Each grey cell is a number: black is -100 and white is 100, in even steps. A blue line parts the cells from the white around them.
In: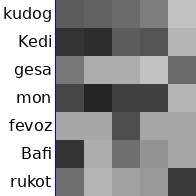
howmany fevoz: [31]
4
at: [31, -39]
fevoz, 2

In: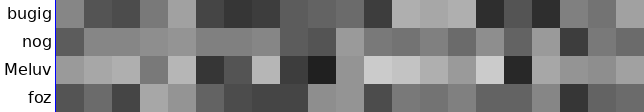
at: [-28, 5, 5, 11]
nog, 1
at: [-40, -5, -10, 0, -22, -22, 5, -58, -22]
foz, 12
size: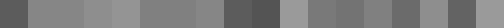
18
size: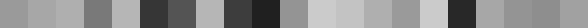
21
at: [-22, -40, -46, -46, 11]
foz, 6
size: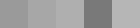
5

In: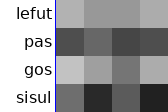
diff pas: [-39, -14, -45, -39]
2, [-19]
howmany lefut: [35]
1

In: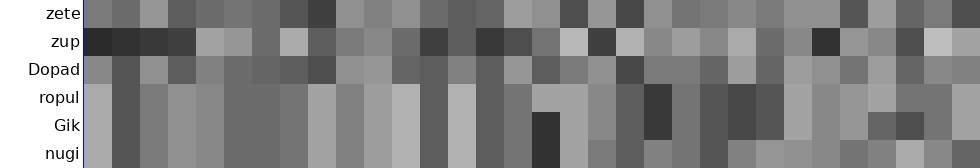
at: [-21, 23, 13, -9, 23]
Dopad, 25
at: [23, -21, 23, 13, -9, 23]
Dopad, 24
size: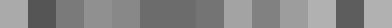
14
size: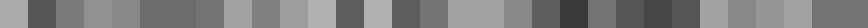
31
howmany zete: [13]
6
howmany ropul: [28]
6
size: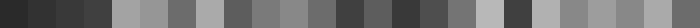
25

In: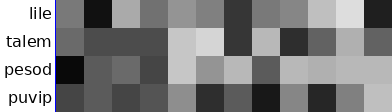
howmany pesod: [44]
4
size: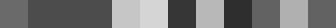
12
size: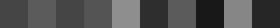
10
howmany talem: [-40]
3
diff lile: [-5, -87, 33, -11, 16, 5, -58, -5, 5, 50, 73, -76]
6, [0]

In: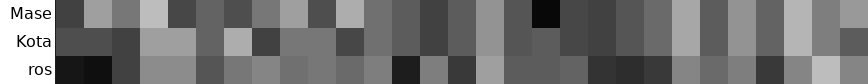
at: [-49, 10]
ros, 3
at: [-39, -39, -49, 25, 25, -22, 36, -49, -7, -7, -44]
Kota, 1
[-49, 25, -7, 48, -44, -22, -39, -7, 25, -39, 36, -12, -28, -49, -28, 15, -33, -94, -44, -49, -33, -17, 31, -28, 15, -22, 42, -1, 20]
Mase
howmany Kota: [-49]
4
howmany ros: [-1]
3
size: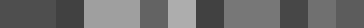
13

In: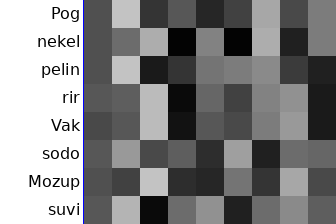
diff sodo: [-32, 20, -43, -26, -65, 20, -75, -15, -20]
6, [25]
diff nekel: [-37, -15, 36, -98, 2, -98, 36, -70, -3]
8, [-75]
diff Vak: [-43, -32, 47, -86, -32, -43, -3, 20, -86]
9, [-80]
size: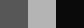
3
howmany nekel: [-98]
2

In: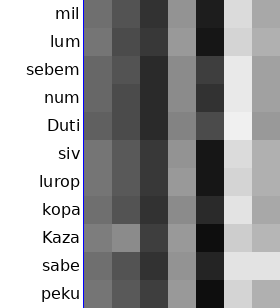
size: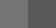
2
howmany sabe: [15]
1

